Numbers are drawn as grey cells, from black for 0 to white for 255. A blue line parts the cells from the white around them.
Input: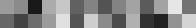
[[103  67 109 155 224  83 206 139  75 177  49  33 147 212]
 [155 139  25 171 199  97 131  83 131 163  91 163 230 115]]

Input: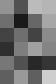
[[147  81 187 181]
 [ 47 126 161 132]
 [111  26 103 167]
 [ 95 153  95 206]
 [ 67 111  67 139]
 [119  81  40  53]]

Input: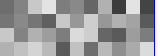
[[177 193 212 185  90 193 110 185 143 170 219]
 [110 131 200 227 125 137 102 177  60 227  68]
 [200 131 177 157 125 219 206 102  90 157 125]
 [117 137 117  96 200 151 206 151 177 163  90]]

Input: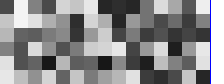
[[197 244 225 175 145  46 212 175  38 153 115  74 107  60 129]
 [129  81 219 145  81 123 205 212 231  68 153 219  30 153 231]
 [231 190 145 212  99 197 123 160 183 225  60  46  74 197  38]
 [ 74 244 129  74 212 197 231  38  46  38 115 219 168  87 238]
 [225  81  99  23 183  93  99  23 137  60  30 190 129  93 225]
 [183  99  93 123 137  52 153 205  68 123  60  81  52  68  52]]

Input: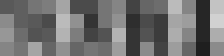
[[133 117 165 102 145 102 117 109 157  52 139  67 157 102  31 139]
 [ 89  95 117 125 165  75  75 117 133  67 102 109 187 133  38 195]
 [139  95  89  75 187 145  52 117 145  46  75  60 165 157  38 209]
 [151 109  83  89 179 125  67  83 179  52  83  60 173 133  38 173]]

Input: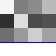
[[111 153 206 161]
 [245 126 139 186]
 [ 47 221  74  82]]

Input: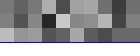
[[188 149 155  84  98 167  91  76 105 105]
 [128  84 135  38 201 135 142 181  68 128]
 [120  98 120 174  76 161 167 112  61 112]]

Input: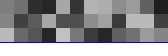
[[133  65  91 167  79  79 141 161  59 186 186  65]
 [186 105  85  38 193 120  59  38  97 113 155 133]
 [126 113  46  38 167  52 179 173 141 155  97  30]]
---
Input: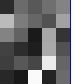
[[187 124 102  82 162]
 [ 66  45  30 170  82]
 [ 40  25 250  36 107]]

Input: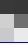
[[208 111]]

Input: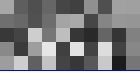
[[111 104  81 109 164 169  70 133 151 149]
 [137  59 158 230  64 226  67 221  66 135]]

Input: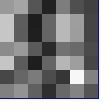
[[198  93  29 101 184 158  69]
 [139 154  90  41 114 106  75]
 [ 71 102 123  77  54 247 130]]

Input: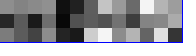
[[ 39  91  26 110   8  81  93  82 114  61 132 136 171]]

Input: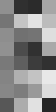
[[117 197 227 188]
 [145  76  49 169]
 [132 176 195 232]
 [ 87 172 225  37]]

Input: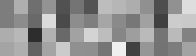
[[125 140 105 219  74 141 127 166 138 119 161  64 204 201]
 [164 175  98 164 203 144 143 117 239  65 150 115 125 163]]
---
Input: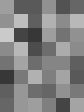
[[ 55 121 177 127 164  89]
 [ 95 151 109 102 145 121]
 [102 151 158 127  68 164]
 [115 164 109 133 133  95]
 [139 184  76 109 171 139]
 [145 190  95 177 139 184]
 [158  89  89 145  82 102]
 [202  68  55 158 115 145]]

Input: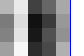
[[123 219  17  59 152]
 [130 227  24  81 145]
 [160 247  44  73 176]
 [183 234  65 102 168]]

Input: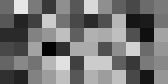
[[ 42  42 130 150 191  95 177 171 191  80  15 163]
 [ 48  35 130 157 191  87 177 157 191  72  21 150]
 [ 72  64 163   3  48 171 171  80 143 211 107 150]
 [ 87  35  64 204 115  72  42  80 183  21  27 115]
 [101 136 115 183 225  64 204 204  95  56 122 136]
 [107 231 122  56 143  87 217 143  95  72 107 122]]

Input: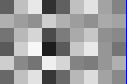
[[ 90 206 247  29  90 199 232 150 116]
 [ 96 192 232  49  96 192 226 163 131]
 [104 192 226  55 104 184 220 163 137]
 [116 184 214  75 124 170 199 144 137]
 [176 157 144 206 176 157 144 170 163]
 [206 137 116 239 214 131 124 150 176]]

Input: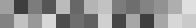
[[131 194 153 215  77 110  97 208  70 167  62 167 215 202]
 [160  62 124  85 187 103 180 194 124 110 131 146 174 223]]

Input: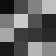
[[ 12  74 131 190]
 [ 25  68 182 139]
 [123 203  80  33]
 [168  60  53  40]]
